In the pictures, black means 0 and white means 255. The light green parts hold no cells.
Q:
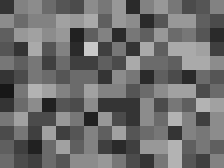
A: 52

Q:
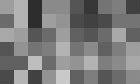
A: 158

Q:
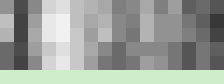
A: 146

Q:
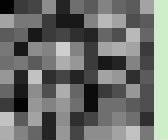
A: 3

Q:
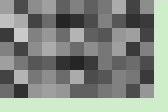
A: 159
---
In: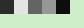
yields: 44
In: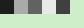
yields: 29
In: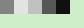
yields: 131
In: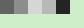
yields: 98
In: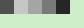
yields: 80
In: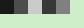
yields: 25
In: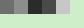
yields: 110
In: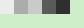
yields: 236
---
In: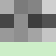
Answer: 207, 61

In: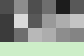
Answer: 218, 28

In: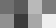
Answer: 238, 59

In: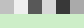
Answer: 239, 56

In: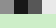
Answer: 233, 23

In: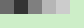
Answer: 204, 51

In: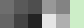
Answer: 229, 35

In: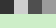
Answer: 206, 51

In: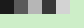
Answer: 211, 26

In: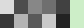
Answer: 220, 35
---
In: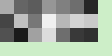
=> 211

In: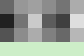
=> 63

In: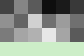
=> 156

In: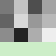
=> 152

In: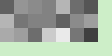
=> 139

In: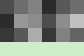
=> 140

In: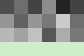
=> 203

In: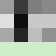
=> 201
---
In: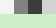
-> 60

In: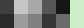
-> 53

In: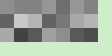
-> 89

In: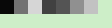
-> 144

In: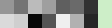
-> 177

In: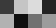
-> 113

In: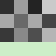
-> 78

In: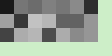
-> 138
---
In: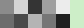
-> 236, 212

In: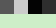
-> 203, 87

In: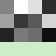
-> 255, 224

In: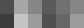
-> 196, 167

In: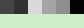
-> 218, 165

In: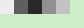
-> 237, 194

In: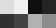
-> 240, 222
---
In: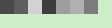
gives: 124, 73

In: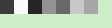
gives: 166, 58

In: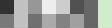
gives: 102, 121

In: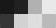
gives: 233, 54

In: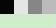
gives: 187, 5

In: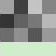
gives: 132, 109

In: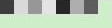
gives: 93, 61

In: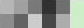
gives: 111, 140
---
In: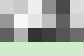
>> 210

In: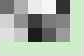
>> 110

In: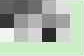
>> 96

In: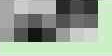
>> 168

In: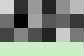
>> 213

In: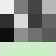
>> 239

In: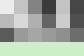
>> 236

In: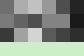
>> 111

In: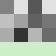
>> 130

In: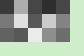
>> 58
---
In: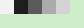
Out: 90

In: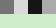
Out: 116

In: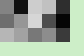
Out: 16

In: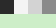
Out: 138

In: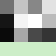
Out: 21

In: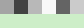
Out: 100

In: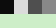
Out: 79

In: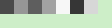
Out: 74

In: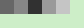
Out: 103

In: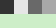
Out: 105
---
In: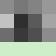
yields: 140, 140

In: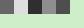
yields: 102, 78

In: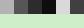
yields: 179, 64

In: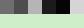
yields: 110, 213

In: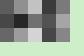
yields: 93, 134

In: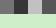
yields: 115, 86
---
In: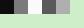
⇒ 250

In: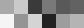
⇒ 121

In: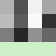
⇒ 81

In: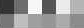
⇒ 86

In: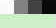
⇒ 130

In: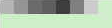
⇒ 61
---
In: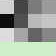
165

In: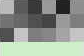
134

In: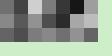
112

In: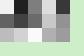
250

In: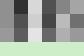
103

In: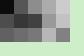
120

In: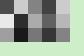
119

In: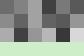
183

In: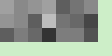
125
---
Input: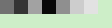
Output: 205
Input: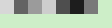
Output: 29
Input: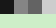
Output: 99
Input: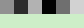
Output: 111
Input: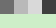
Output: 217
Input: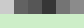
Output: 116
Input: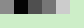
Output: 118
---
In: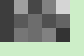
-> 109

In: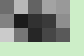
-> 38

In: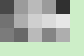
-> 186

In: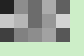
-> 141

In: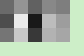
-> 56

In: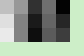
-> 14

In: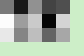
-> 190
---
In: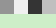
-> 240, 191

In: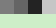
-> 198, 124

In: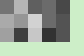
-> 210, 199

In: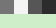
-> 244, 117

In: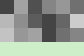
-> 204, 195

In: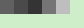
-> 190, 117

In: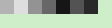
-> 222, 179
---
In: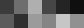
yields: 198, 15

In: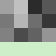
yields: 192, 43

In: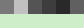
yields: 192, 41

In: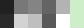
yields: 255, 33

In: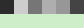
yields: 205, 44

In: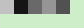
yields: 193, 21

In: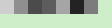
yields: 206, 35
